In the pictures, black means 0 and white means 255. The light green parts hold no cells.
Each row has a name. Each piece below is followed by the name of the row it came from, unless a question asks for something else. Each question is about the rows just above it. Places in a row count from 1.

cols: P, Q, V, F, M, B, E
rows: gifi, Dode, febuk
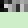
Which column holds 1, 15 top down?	P
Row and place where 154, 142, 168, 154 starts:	gifi, 4
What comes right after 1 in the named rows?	210
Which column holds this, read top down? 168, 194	B
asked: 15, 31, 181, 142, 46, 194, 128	febuk

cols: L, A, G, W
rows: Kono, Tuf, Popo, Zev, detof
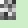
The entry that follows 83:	153
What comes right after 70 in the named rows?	109
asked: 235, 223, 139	Popo

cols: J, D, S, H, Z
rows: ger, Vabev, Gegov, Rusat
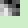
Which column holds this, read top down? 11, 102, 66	Z
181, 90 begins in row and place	Rusat, 3
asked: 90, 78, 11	Vabev
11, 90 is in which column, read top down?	S

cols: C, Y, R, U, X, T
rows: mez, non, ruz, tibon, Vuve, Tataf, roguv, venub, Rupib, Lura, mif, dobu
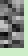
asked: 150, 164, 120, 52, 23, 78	venub
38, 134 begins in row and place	non, 3
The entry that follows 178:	164
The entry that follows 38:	134

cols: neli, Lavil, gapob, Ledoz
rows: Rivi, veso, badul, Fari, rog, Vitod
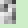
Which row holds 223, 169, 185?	Vitod
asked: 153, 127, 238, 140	badul
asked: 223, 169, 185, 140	Vitod
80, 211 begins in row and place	veso, 2
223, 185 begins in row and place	rog, 1
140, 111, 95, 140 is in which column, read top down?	Ledoz

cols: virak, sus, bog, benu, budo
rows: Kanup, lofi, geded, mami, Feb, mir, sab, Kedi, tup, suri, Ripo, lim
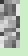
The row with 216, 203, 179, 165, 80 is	sab
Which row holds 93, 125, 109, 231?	mami
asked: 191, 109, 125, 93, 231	lofi
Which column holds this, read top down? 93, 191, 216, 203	sus
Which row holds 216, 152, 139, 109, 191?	Ripo
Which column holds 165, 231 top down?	budo

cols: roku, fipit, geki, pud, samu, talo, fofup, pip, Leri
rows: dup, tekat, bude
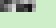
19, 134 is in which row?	tekat
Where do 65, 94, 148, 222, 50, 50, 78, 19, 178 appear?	bude

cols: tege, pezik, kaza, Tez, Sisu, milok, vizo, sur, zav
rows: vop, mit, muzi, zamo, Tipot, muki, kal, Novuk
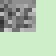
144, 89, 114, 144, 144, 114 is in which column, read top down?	pezik
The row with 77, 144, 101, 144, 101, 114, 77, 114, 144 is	Tipot
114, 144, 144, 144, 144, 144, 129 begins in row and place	vop, 3
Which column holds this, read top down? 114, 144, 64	tege
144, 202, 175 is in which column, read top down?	zav
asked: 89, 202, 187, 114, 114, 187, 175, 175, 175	Novuk

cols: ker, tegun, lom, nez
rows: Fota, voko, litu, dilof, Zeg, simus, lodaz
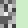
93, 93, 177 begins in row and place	simus, 1
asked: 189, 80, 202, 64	litu
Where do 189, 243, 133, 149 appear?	dilof
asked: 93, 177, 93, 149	Fota
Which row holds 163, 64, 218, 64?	lodaz

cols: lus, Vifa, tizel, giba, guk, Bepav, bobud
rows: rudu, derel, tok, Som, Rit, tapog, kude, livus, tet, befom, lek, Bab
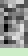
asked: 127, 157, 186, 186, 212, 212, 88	rudu
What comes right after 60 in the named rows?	88
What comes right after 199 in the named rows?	73
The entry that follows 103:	212
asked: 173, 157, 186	Bab
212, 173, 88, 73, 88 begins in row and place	derel, 3
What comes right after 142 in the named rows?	186

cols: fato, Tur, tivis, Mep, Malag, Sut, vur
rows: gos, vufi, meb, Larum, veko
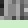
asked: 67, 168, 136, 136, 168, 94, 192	meb
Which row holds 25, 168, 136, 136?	vufi

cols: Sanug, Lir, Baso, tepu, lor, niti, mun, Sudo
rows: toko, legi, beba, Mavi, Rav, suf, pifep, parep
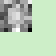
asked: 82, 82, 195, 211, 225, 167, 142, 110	Mavi
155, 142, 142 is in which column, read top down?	Sanug
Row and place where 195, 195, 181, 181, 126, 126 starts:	suf, 3

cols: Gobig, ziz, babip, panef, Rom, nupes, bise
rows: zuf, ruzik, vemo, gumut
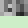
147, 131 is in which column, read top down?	bise
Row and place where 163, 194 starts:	gumut, 1
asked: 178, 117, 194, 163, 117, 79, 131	ruzik
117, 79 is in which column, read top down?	nupes
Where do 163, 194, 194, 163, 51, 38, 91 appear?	gumut
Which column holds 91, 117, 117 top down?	Rom

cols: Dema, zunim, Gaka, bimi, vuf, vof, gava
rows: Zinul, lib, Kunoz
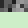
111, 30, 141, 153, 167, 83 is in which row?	Kunoz
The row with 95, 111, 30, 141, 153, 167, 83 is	Kunoz
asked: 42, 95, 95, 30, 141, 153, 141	Zinul
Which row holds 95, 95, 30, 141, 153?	Zinul

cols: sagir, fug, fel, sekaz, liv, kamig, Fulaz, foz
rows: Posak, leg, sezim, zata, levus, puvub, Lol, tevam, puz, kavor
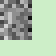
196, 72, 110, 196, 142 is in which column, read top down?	sagir
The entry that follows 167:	110
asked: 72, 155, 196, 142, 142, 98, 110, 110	zata
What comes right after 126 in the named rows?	142
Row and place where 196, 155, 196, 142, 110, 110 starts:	levus, 1
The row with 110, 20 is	tevam
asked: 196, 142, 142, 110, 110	puvub

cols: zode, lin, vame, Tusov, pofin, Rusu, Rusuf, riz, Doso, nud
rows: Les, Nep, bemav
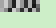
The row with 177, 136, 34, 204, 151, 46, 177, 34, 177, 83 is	bemav
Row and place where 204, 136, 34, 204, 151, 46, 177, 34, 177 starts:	Les, 2
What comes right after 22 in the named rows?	108
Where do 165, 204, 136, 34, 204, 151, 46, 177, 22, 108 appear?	Nep
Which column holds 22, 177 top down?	Doso

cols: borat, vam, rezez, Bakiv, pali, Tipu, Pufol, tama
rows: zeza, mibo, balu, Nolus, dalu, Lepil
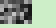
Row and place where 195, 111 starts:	Nolus, 4
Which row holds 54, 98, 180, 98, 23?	Lepil

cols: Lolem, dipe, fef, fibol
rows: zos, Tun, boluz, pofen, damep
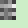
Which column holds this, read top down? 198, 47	fibol
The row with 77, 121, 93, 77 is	boluz

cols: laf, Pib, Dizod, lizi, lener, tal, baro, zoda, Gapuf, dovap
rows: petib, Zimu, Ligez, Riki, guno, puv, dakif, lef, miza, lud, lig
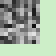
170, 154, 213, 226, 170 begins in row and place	miza, 6
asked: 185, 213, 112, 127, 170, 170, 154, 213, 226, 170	miza
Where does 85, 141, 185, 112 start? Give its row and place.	lud, 4
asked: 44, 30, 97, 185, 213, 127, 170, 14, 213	dakif
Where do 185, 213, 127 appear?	dakif
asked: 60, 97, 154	Ligez

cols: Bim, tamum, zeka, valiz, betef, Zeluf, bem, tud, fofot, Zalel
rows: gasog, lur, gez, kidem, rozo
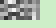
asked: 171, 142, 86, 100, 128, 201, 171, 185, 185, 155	lur
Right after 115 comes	155

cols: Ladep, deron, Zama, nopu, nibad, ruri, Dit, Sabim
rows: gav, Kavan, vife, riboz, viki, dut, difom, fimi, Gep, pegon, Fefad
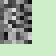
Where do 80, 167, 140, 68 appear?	gav
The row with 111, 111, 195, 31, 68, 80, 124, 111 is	difom
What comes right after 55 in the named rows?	80
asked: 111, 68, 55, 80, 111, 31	Kavan
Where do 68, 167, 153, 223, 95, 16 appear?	viki

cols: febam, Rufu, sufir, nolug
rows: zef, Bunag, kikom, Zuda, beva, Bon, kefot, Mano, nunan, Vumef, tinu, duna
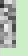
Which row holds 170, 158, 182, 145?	duna
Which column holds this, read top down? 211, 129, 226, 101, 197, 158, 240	Rufu

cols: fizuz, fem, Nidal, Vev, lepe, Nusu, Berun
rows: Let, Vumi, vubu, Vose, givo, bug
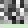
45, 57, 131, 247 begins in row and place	vubu, 3
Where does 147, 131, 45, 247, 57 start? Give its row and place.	Let, 2
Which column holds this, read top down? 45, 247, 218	Nusu
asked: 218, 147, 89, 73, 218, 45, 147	Vumi
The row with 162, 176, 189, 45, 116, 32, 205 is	bug

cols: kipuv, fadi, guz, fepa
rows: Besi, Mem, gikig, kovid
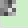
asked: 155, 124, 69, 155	Besi
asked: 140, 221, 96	gikig
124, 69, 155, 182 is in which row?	kovid
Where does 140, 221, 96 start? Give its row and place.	gikig, 2
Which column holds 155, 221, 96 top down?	fepa

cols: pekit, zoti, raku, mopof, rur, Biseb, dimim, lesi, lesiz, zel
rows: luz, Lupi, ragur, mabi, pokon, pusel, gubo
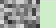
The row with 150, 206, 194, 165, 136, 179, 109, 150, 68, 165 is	ragur
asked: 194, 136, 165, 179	pokon

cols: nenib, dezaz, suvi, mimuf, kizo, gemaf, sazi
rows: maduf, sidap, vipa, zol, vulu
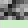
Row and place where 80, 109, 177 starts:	vulu, 1
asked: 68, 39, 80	zol
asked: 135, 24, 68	sidap

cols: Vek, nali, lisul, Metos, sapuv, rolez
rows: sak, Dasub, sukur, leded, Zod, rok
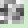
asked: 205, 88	sukur
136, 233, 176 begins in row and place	rok, 2
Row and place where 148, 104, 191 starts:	leded, 1
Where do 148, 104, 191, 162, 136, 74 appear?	leded
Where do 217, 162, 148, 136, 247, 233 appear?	sak
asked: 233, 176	rok
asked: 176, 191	rok

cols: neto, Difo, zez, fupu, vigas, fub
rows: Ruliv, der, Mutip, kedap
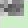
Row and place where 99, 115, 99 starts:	Mutip, 3
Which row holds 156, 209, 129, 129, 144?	Ruliv
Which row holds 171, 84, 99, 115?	Mutip
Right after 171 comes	84
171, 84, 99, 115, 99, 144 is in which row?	Mutip

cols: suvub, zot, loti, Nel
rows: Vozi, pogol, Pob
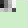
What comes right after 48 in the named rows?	118
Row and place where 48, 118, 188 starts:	Vozi, 1
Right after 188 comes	243
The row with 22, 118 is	pogol
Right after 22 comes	118

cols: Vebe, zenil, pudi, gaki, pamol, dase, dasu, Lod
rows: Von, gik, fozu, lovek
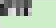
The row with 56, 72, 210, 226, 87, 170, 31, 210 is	fozu
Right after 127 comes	102
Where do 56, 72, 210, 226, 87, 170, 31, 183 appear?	lovek
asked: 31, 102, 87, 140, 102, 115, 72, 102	gik

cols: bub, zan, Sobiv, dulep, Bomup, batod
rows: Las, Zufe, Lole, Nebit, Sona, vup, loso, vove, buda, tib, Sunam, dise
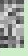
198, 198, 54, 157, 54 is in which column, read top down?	zan
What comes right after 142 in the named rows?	101
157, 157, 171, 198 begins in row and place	vup, 1

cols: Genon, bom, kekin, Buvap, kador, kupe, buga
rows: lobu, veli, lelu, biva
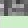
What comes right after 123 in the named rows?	78
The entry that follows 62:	93

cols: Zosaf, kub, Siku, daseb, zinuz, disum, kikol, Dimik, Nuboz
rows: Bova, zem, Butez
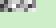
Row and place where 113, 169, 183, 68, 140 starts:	zem, 5
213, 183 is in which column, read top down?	kikol
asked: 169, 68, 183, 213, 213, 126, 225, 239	Butez
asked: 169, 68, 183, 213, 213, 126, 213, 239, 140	Bova
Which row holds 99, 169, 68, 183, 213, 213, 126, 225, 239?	Butez
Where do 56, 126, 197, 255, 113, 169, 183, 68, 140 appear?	zem

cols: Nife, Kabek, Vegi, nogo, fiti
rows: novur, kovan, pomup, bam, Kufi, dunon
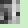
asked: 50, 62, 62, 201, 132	novur
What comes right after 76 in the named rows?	158
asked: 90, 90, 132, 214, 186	pomup

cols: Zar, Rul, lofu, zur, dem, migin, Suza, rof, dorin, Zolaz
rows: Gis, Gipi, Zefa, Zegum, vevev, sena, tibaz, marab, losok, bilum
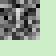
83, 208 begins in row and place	Zegum, 4
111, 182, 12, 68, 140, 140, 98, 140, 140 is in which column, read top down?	Zar
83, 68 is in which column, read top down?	Rul
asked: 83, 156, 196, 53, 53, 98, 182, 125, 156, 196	bilum
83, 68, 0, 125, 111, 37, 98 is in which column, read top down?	Rul

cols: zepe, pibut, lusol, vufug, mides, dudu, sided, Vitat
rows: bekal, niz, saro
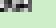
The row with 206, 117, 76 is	saro
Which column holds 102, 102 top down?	Vitat
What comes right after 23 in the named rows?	117
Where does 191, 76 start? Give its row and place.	bekal, 1
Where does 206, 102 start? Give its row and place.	saro, 7
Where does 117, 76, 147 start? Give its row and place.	saro, 4

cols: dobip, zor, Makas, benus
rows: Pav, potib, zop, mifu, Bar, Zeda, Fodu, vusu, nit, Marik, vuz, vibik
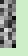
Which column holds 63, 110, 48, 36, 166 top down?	Makas
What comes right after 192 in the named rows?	63
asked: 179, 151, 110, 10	Bar

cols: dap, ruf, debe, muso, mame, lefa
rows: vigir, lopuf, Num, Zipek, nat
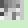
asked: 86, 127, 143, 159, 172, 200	vigir
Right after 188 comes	216
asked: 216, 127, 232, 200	nat
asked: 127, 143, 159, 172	vigir
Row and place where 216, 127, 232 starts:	nat, 3
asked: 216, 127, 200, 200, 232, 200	Num

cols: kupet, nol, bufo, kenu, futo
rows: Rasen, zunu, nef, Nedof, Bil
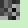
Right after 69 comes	111
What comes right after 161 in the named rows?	81
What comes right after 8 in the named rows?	149

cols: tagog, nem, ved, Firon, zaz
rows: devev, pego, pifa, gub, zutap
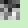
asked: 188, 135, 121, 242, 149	gub
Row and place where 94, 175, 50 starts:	pifa, 1

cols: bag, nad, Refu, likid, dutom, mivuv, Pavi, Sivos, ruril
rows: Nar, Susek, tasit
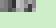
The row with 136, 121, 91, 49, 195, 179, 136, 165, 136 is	Nar
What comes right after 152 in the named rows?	62
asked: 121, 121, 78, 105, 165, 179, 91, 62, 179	tasit

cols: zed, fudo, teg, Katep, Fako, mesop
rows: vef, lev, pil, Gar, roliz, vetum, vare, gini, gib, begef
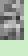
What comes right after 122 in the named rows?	151
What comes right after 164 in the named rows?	122
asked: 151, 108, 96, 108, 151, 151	pil

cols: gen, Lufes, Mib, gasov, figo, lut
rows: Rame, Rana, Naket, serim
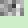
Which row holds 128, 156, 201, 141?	Naket
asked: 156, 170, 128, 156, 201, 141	Naket
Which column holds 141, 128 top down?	lut
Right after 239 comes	186

